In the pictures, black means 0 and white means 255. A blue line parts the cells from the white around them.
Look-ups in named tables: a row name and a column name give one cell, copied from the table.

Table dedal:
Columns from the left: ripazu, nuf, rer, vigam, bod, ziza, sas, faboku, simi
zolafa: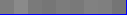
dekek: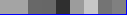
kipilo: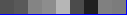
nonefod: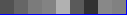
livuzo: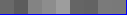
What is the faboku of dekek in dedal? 116
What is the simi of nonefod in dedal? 129
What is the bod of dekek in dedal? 47
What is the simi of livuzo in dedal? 121
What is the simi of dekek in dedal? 128
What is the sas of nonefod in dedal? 50
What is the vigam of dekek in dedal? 103
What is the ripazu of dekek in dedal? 164
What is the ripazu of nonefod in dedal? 82
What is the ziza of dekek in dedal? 156
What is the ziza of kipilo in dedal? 75
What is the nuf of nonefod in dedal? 102
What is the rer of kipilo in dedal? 132
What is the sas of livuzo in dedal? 99
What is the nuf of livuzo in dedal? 92
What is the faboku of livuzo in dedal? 122
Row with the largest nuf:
dekek

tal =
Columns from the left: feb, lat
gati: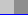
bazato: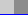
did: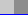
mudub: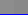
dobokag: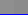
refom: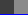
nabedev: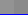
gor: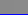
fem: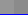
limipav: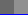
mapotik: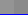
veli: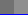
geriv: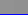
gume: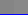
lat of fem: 139
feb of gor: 137
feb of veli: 114
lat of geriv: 144
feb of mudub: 141
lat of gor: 138
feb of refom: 62
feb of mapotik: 148

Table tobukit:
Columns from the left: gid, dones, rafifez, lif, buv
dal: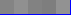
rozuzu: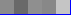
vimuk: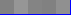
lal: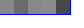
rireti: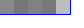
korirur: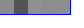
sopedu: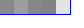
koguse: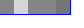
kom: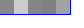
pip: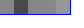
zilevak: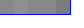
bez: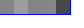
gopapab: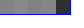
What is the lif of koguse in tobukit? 133
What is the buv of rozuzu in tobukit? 197
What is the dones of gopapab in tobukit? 137
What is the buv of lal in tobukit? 72
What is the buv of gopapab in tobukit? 48
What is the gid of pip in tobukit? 134
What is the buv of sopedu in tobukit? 227
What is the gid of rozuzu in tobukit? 139
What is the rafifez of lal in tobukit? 136
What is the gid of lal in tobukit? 135
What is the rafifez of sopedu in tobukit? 134
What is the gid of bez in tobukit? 132
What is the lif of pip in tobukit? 136
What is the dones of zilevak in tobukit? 143

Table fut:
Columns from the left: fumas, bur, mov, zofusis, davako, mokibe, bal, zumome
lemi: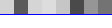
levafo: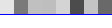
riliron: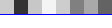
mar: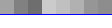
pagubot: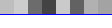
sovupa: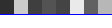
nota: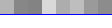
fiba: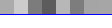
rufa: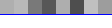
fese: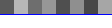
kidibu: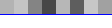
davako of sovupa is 68
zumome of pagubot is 163
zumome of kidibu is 161
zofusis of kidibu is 71
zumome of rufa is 157
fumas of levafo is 229
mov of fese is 110
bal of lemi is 150
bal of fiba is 165
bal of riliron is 169
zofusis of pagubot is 67
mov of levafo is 192
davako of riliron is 205
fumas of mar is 163
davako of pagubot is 202
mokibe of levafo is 76
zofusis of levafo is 190
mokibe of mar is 177
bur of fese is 183

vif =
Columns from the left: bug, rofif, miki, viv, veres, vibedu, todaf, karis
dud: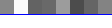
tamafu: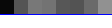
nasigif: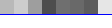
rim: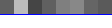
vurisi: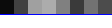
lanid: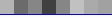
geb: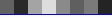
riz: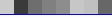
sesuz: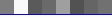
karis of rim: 90
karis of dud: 131
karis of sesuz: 113
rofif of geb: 41
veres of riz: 141
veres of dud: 156
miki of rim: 69
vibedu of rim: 136
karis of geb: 36
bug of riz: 203
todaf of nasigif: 92
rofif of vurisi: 65
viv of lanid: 64
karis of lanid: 161
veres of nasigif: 111
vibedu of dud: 76
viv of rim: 96
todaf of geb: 122
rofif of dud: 251

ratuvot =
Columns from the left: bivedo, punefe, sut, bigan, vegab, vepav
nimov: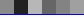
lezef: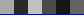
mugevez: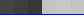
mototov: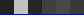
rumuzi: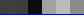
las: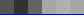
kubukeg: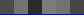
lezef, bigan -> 75
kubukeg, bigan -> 124
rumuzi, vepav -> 140
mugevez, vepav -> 195
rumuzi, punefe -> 61
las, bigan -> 166
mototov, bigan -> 64
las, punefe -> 50
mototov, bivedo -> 34
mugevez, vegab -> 199

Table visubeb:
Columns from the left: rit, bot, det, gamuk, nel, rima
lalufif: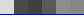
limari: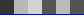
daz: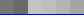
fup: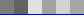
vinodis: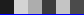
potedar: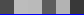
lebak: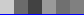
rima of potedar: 56
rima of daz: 165
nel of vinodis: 196
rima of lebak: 128
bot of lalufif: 74
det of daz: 195

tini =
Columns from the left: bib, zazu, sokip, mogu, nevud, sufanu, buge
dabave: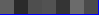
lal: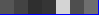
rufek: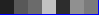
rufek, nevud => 45
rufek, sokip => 107
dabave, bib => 95
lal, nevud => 212
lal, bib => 85
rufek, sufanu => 144
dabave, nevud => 52
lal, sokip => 47
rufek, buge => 123
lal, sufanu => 78
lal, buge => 110
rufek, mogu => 194
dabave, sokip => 78
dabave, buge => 75

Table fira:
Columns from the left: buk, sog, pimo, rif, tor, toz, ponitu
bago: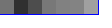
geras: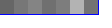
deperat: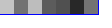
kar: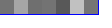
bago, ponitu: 160
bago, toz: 131
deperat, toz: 40
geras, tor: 125
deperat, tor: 80
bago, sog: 48
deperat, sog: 114
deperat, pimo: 189
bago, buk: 115
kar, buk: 115
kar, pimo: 111
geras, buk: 102
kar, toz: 193
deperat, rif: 92
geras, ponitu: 115
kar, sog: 166
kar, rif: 115
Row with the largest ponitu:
bago

